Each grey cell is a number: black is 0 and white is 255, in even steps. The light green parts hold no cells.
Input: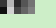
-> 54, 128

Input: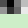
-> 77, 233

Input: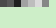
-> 74, 134

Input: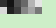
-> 48, 119

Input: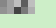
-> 134, 175

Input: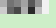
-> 174, 241

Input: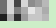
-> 111, 184

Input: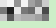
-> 231, 120
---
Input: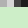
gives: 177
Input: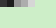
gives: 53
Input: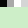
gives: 6
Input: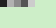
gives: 32
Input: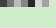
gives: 64
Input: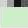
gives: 211
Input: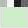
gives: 185
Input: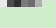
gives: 233
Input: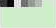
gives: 55
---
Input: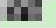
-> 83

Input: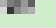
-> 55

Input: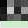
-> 91

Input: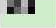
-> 17

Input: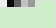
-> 11

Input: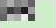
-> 189

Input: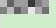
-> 188

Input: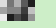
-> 30
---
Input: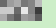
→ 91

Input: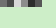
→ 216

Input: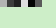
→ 33

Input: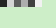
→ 92

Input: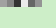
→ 51

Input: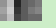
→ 67

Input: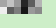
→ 125

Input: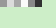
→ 167

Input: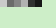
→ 133

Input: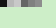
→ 200
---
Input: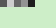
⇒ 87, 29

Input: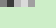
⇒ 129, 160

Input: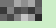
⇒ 115, 42

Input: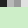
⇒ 34, 225

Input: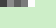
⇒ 64, 252

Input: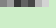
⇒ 131, 211

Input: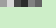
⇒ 159, 99

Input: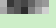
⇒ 179, 207

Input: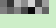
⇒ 113, 98

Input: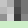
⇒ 196, 132
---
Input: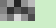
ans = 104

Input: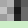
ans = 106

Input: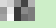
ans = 124

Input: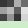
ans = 225

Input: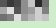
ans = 128

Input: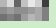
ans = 128
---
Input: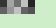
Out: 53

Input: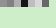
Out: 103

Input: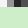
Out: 80

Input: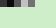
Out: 55

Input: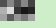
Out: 36

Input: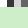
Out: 100

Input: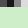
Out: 79

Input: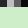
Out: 38
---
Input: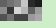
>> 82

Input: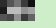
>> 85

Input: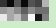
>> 233

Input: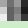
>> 238

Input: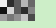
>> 158

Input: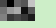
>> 129
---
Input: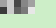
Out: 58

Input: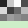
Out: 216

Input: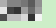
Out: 229

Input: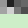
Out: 163

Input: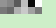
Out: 120

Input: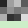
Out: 106

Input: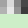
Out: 178

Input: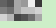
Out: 126

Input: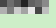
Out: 176
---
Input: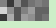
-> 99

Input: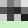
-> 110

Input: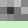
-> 175

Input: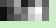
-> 124

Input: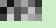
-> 106

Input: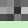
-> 194
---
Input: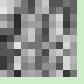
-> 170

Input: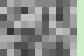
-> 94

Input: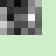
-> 163

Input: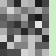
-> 65

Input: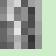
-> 90

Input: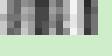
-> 199
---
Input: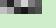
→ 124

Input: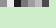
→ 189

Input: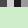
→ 29

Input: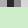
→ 138

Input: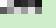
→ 76

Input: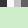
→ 194
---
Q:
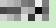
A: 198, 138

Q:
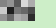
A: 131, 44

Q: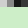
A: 207, 55

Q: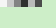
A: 245, 75

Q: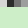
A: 213, 157

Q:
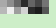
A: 169, 85

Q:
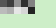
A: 86, 35

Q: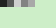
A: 33, 168
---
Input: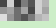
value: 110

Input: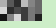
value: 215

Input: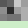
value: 116

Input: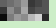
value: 154

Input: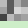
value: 146

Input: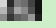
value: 96

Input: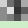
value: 79
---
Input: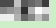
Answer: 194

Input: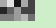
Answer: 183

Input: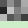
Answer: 114

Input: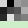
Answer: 111

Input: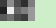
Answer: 60

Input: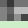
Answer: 143
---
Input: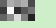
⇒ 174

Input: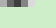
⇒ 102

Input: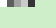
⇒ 94

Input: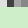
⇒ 65

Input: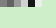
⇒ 98

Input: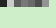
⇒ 203

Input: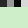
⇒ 153

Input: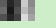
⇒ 38

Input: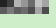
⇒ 62

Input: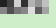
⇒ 65
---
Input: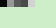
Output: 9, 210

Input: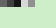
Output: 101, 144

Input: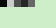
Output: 8, 103

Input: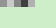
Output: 148, 177

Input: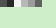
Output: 81, 97

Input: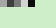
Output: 166, 11

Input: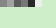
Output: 134, 237

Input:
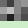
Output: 106, 77

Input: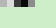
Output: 181, 140
